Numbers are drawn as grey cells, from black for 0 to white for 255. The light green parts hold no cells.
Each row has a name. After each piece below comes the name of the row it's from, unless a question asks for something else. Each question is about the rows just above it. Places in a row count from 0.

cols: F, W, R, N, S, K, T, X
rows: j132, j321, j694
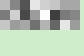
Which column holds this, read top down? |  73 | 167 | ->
R
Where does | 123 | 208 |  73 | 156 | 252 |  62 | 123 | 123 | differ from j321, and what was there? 7, | 134 |
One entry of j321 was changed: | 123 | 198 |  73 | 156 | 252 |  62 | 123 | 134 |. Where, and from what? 1, | 208 |
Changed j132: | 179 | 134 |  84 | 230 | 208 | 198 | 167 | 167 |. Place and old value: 0, | 188 |
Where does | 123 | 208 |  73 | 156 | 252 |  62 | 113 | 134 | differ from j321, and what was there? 6, | 123 |
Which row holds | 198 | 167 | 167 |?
j132

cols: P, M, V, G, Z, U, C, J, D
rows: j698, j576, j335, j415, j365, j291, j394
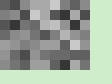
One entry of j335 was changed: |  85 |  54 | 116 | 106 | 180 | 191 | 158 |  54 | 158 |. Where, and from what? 6, | 147 |
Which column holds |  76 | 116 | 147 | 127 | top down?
V

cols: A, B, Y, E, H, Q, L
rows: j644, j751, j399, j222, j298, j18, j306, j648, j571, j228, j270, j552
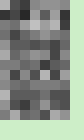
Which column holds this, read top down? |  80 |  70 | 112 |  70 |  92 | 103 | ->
B
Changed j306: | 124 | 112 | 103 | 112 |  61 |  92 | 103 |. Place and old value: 1, | 124 |
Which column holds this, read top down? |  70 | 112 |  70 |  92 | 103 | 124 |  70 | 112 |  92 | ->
B

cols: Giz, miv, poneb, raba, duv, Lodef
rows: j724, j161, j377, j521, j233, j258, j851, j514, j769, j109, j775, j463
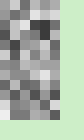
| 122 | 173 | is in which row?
j463
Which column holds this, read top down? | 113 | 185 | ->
Lodef
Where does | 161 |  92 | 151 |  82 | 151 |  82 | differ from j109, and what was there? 0, | 151 |
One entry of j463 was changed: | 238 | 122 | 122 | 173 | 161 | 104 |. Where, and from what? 5, | 92 |
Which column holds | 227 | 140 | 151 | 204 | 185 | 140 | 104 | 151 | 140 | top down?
poneb
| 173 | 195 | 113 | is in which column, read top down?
raba

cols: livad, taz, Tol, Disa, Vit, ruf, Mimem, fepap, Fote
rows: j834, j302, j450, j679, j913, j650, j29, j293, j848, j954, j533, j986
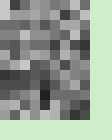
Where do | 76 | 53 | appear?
j913
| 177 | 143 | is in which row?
j650
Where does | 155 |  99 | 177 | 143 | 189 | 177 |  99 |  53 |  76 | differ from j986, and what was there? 2, | 189 |
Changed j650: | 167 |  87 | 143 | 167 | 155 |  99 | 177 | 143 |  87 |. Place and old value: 8, | 76 |
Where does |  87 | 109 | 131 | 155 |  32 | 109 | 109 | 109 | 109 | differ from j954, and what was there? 8, | 119 |
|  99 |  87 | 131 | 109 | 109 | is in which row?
j913
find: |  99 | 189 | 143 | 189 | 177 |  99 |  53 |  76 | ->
j986

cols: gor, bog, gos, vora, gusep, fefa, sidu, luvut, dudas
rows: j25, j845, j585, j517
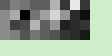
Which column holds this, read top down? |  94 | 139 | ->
gor
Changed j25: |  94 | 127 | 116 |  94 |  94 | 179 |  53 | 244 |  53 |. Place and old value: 7, | 232 |
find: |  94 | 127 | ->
j25

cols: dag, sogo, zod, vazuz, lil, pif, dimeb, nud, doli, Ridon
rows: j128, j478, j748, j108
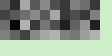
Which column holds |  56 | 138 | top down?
vazuz
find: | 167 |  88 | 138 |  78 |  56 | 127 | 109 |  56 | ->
j128
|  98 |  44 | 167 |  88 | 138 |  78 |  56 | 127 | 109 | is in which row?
j128
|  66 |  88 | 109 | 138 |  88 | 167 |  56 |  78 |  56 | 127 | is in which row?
j478
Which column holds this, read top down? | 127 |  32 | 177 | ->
Ridon

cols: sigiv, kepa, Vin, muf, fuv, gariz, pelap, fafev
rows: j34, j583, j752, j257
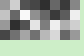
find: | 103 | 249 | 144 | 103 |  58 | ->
j583
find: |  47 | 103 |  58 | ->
j34
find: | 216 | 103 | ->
j257
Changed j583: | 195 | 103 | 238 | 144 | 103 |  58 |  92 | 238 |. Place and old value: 2, | 249 |
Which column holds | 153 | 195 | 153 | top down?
sigiv

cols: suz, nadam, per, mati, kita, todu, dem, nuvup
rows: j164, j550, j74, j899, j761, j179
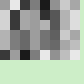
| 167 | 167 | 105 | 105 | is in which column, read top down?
per
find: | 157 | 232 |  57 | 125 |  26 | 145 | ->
j164

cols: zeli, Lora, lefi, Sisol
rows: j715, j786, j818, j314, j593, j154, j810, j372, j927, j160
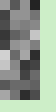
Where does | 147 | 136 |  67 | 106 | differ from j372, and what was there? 1, | 147 |
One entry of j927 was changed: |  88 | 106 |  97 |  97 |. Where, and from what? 2, | 106 |
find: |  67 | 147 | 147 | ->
j786
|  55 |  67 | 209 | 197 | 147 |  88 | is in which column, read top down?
zeli
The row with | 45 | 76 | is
j160

